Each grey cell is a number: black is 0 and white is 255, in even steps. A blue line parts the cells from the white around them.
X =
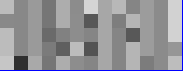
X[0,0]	188
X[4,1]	47
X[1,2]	154
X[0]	[188, 136, 154, 118, 173, 140, 213, 167, 184, 133, 156, 139, 210]
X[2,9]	88
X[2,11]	139
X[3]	[188, 136, 154, 123, 95, 188, 83, 167, 133, 181, 156, 139, 150]
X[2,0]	188
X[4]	[198, 47, 169, 118, 173, 141, 133, 167, 133, 181, 124, 139, 189]
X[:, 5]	[140, 141, 141, 188, 141]
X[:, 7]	[167, 167, 167, 167, 167]
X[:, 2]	[154, 154, 154, 154, 169]
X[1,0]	137
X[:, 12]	[210, 210, 210, 150, 189]
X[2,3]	106
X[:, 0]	[188, 137, 188, 188, 198]
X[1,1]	136

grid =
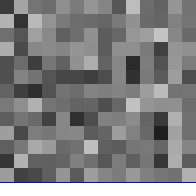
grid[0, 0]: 60
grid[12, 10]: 128
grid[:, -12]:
[116, 185, 160, 136, 62, 115, 47, 176, 106, 126, 169, 97, 72]
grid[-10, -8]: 143
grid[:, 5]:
[123, 109, 110, 148, 145, 71, 109, 99, 48, 135, 113, 128, 90]
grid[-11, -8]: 144
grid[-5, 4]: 135
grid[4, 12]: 151
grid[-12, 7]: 102
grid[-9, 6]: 173
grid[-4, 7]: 101
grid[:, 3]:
[109, 147, 137, 139, 118, 85, 82, 116, 66, 119, 154, 96, 95]
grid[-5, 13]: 113
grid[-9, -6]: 134
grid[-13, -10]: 143
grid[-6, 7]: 78
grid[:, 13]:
[115, 116, 106, 144, 124, 78, 116, 109, 113, 111, 133, 92, 176]
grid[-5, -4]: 101
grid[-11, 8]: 103
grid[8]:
[94, 116, 106, 66, 135, 48, 77, 129, 127, 140, 101, 57, 176, 113]
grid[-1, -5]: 153
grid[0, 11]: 99
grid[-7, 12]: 115
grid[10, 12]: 170
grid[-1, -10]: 148
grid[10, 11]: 102
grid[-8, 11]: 91
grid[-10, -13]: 74
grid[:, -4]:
[108, 106, 159, 122, 125, 122, 158, 149, 101, 104, 121, 118, 128]
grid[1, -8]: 107
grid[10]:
[95, 120, 169, 154, 106, 113, 190, 96, 92, 118, 121, 102, 170, 133]

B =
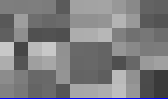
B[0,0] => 126
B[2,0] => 95
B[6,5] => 167
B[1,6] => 145
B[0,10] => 99
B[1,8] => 180
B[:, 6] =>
[163, 145, 174, 104, 104, 101, 168]
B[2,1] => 143
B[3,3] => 200
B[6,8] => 190
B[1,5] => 145
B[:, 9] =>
[137, 153, 112, 137, 103, 145, 151]
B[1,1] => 158
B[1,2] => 110
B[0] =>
[126, 125, 126, 124, 90, 162, 163, 164, 152, 137, 99, 96]
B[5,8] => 186
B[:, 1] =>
[125, 158, 143, 70, 84, 125, 120]
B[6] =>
[130, 120, 100, 106, 85, 167, 168, 173, 190, 151, 74, 58]
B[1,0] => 88
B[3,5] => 105
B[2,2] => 80

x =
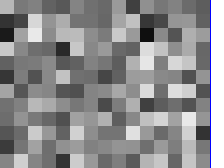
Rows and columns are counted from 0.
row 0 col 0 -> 183
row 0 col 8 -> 154
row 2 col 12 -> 84
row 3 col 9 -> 98
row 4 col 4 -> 87
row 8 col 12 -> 162
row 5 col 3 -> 137
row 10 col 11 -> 154
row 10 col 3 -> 110
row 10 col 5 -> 156
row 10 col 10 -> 111
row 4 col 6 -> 130
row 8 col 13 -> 233
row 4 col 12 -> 215
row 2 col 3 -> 140
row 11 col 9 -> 90
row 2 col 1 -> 162
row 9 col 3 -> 151
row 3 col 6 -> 136
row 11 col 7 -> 105
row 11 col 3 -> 111
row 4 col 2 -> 123
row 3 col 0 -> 200
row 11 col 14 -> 139
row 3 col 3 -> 104
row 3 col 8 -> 105
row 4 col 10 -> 230
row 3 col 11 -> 194
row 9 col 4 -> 98
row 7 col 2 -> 184
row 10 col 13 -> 186
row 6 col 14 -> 82
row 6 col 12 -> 222
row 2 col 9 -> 154
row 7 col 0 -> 113
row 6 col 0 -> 164
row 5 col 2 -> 82
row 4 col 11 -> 127
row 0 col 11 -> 119
